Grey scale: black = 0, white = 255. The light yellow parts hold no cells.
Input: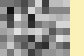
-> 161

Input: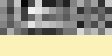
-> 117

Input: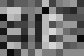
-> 139

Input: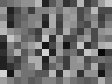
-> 172

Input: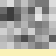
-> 136
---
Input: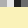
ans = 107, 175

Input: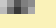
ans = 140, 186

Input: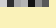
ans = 89, 208

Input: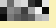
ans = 229, 8

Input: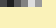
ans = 154, 72

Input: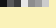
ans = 204, 18

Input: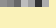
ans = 173, 144

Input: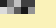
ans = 64, 219

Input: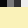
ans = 238, 8

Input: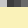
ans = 106, 199
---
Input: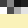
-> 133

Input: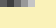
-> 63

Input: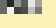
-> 40

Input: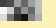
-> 77

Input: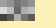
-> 146

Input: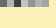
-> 179

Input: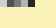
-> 82

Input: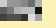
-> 150
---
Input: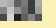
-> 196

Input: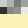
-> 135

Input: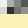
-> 49

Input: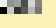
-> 198

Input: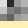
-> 127

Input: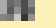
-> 89

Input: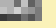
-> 178

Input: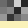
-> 135

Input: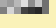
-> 212
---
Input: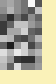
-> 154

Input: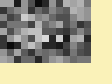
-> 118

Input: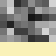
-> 195

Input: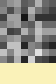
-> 37

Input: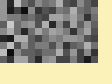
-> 82
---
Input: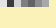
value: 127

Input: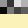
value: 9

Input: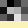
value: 90

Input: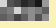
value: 95

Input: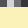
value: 83

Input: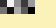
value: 18

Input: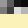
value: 121

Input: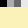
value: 4
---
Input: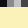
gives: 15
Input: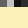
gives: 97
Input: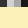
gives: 50
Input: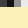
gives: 64
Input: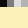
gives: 11
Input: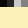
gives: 8
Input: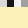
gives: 217
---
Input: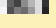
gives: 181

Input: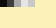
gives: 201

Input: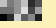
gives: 44

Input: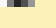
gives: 151

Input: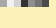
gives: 142

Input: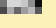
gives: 142

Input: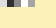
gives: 165
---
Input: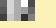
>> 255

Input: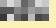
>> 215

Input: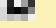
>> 160

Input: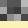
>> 84

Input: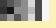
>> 74

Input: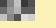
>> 56
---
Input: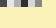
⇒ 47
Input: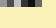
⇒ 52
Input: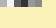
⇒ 52
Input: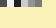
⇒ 203
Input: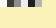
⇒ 238
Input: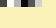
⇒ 10
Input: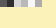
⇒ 185
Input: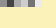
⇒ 205
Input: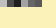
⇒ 163
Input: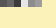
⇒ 230
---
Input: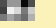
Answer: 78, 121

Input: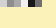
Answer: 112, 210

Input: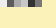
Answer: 120, 238

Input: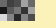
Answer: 105, 216

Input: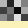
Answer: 128, 140

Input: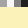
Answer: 31, 164

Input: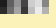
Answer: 133, 43

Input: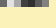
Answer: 129, 105
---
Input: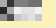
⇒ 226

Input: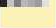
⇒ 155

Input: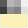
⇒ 130

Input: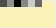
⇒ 203

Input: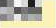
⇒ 176

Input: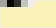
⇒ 194
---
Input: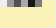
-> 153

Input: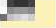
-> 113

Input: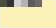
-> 50

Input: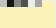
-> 23

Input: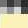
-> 42

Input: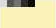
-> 219

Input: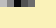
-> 190

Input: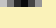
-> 123
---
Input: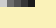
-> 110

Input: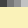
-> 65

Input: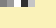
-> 156

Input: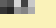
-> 36

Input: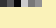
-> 9

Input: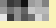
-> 86

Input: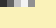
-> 101
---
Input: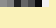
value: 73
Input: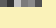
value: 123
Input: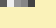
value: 150
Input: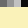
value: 150
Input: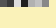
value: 177
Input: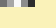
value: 248
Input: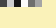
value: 251
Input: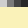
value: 122
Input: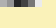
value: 67
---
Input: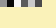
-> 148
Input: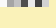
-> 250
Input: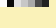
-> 251
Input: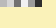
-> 186
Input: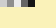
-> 206
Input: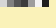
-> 214
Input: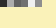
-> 43
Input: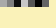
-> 169
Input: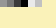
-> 150
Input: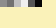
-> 141
